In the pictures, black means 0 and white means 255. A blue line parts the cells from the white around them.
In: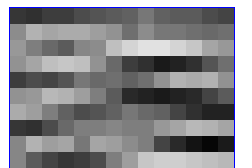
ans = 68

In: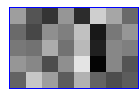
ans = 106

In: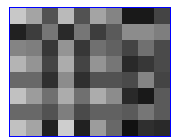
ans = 68

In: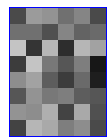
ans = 74

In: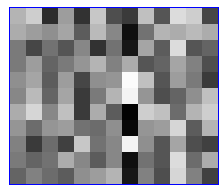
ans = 70

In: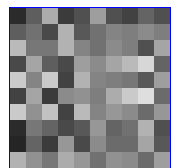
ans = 80

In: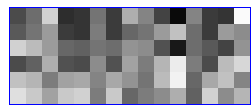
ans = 250
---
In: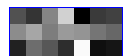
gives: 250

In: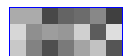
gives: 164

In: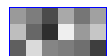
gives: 125

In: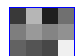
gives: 84

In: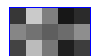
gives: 120

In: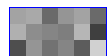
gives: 133

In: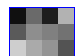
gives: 170

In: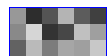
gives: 166

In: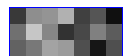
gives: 79
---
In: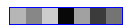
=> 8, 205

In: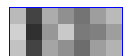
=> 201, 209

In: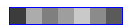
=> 158, 201

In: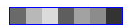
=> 94, 219

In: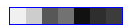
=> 114, 240

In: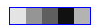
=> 95, 228

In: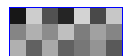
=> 191, 211

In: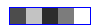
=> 44, 255

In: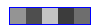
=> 196, 196
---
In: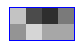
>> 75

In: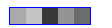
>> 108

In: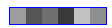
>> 85

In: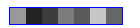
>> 61

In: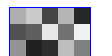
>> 39

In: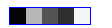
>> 47

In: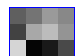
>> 25
